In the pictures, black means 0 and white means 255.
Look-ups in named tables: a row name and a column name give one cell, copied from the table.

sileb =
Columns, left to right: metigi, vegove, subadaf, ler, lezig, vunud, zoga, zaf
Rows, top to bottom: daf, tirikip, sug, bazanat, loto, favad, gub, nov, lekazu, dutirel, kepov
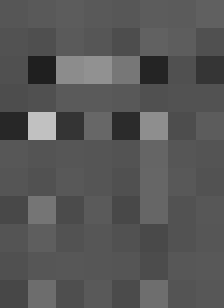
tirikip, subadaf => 90
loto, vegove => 193
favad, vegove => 84
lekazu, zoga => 82
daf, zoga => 91
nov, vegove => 117
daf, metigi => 86
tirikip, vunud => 97
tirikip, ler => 86
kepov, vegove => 109
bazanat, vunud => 80
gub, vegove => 81
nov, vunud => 102
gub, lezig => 80
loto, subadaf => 52
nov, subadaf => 75
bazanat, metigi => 77
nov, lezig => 72

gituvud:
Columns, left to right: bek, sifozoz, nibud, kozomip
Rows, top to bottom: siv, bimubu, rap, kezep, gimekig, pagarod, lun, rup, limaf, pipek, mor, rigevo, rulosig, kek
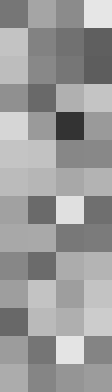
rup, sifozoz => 106
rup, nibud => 224
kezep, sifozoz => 105
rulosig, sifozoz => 117
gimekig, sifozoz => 154
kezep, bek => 144
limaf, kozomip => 123
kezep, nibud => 176
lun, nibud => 168
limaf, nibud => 120
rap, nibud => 118
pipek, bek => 135
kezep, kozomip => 196
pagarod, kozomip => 136
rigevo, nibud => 175
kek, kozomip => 156
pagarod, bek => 196
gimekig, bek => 214
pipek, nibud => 172
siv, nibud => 139

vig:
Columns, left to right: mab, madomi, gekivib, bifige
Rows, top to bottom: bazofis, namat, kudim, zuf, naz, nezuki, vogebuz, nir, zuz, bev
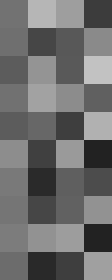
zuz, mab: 124
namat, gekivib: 88
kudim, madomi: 148
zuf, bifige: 96
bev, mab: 108
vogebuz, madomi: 42
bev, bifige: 160
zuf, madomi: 162
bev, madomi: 41
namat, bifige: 138
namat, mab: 111
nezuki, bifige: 34
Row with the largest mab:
nezuki

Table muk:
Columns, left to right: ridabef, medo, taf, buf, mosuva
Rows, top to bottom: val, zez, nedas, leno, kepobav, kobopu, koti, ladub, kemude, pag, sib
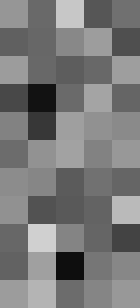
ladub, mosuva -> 186
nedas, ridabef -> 156
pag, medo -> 160
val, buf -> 86
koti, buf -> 113
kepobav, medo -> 55
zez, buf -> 157
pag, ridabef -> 98
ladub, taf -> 89
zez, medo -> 103
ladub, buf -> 99
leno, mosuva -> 101
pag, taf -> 14
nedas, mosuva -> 158

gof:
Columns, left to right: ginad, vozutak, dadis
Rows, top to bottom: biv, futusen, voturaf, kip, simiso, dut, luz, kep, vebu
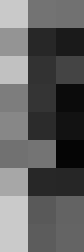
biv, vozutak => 115
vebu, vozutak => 92
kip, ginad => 125
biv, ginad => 201
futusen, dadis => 26
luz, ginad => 167
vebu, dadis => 100
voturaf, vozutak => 50
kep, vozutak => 89
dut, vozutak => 116
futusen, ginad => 148
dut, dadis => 5
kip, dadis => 11
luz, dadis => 38
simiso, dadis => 18
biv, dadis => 113
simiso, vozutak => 43

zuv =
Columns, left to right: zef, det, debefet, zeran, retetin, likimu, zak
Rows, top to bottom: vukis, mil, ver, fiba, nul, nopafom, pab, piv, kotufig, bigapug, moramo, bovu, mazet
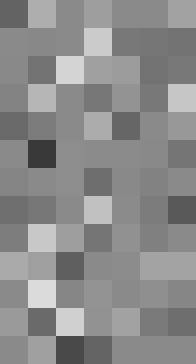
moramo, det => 219
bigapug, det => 159
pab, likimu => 130
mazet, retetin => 138
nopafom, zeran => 139
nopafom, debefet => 141
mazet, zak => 138
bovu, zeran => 146
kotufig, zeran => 117
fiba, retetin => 147
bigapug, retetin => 140
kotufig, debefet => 158
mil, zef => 138

